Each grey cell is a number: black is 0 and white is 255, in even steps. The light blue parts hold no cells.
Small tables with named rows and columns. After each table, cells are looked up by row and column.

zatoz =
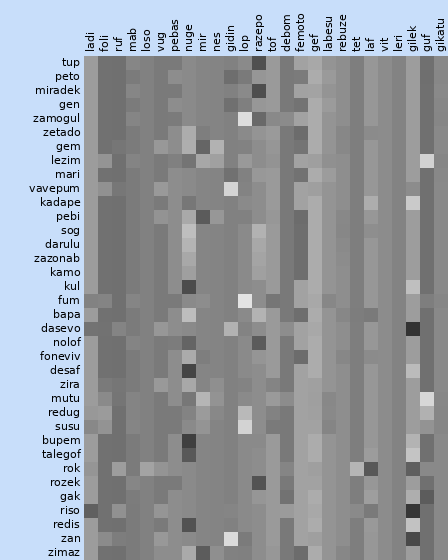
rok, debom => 133
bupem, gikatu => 137
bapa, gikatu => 137
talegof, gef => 172
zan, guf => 112
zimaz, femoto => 108
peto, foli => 113
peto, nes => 132
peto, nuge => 138
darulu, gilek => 157
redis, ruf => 112
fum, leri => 131
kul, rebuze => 142
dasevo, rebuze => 142
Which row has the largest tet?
rok

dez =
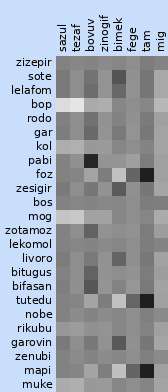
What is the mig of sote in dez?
168
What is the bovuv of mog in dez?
162
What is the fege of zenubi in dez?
142
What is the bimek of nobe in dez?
134
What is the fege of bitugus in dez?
146
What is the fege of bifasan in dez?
150
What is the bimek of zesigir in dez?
90
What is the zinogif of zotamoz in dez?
146
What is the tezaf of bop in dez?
229
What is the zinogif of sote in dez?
147
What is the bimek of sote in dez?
84
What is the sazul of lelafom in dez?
122
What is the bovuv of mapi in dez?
164
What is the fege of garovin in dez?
144
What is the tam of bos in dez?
125
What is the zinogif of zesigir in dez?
146
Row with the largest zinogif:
bop

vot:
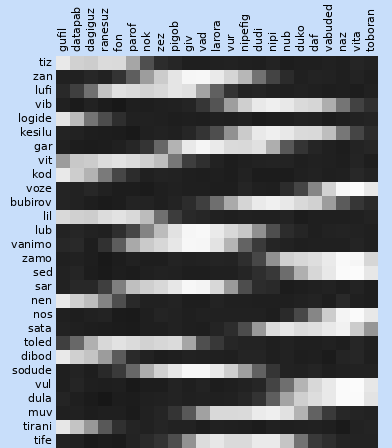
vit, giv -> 62
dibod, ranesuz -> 156
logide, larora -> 32
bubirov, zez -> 31
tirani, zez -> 37
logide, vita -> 34

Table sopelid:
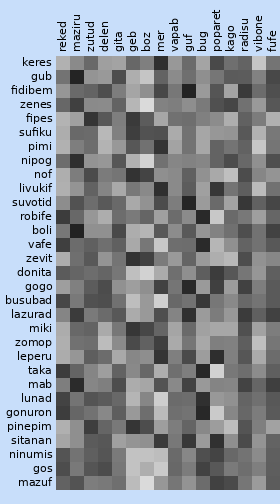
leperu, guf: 74
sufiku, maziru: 105
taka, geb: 137
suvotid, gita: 105
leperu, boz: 142
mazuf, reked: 98
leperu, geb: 135
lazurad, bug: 155
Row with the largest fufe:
fipes

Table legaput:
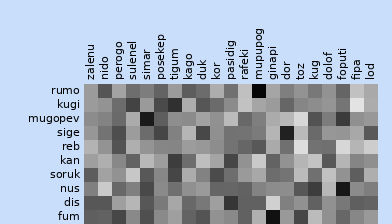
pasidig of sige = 114
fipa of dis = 95
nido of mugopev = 131
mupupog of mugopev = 127
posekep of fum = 138
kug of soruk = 112
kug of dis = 97
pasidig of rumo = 113
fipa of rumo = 193
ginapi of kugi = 155
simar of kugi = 154
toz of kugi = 134
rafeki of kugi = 194
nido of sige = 115
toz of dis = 145
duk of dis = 120
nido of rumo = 85
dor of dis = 128
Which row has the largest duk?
kan

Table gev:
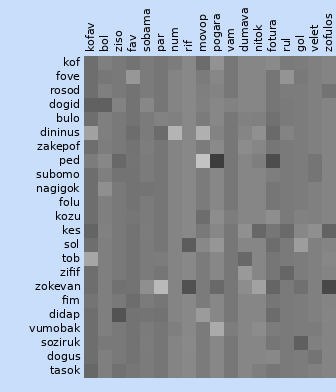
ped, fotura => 77
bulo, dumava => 129
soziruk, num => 132
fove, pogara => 135
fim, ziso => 121
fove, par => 118
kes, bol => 129
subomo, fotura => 126
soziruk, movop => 123
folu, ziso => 121
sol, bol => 127
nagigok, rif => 136
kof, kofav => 110

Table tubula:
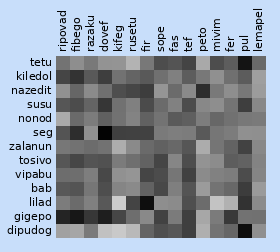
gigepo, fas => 123
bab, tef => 84
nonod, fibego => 106
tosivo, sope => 69
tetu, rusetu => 179
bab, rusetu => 138

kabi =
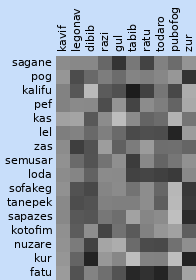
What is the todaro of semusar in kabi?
100
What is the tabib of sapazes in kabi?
162
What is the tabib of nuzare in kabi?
107
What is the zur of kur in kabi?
35
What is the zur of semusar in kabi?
145
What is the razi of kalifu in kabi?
91
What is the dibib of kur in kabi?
35

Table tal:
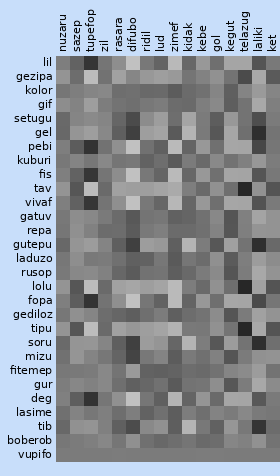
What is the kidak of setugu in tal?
165
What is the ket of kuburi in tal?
124
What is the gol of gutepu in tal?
87
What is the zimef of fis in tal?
186
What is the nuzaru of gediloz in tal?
119
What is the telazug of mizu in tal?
123
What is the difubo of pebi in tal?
193
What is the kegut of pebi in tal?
166

